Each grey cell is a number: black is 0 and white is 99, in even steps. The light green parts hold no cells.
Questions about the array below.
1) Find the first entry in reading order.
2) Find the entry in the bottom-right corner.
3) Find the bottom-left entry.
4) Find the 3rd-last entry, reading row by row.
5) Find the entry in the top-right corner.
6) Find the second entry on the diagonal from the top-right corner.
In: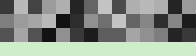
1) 22
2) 22
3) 32
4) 49
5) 60
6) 52

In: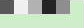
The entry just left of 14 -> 69
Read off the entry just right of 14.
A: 55

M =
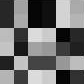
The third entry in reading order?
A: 2
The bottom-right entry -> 19
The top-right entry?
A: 66
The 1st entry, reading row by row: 15
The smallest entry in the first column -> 12
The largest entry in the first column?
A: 76
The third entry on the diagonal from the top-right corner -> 79
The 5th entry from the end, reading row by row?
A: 23
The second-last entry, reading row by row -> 2
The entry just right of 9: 63

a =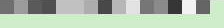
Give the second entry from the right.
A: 94
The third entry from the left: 35
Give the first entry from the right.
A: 39
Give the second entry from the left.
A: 60

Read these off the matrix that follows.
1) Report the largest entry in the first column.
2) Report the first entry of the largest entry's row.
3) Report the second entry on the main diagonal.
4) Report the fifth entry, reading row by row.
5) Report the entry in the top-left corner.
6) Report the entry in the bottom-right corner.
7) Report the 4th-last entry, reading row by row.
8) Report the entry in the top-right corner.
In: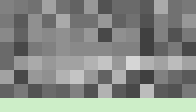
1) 63
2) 41
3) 35
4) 44
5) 50
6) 47
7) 73
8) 47

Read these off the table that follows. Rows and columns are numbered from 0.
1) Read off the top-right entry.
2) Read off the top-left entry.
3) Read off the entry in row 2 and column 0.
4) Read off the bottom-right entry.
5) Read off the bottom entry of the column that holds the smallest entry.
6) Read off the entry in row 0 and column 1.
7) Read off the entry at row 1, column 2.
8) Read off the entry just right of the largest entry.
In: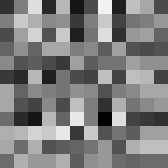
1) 29
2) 19
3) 29
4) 42
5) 59
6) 49
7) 68
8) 12

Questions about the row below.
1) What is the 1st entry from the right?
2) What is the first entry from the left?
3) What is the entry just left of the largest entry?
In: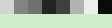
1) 4
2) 82
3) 69

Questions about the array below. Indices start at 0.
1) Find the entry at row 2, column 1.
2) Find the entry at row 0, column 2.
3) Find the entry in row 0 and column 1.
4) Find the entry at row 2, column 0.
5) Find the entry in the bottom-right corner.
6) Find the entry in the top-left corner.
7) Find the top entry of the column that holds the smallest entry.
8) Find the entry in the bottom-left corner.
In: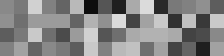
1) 47
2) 81
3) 47
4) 36
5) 63
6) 53
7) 5
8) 50

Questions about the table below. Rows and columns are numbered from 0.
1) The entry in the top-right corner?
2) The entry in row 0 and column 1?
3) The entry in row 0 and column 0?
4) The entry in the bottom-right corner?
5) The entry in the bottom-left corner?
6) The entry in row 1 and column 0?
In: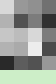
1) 44
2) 59
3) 84
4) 59
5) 16
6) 69

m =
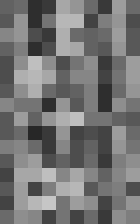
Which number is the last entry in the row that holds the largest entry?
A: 58
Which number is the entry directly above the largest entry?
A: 49
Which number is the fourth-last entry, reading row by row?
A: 41
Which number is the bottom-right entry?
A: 49
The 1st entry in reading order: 38
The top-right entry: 41
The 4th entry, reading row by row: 22
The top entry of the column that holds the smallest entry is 18
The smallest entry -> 15
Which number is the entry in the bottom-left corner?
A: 41
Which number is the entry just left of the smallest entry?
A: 41
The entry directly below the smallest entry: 41
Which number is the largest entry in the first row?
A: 65
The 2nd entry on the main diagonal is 58
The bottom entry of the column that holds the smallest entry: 52
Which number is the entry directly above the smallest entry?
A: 38
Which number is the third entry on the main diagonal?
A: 30
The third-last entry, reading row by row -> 22
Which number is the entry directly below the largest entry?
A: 26
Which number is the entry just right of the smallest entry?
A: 22
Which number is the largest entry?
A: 77
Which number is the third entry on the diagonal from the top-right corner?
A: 41
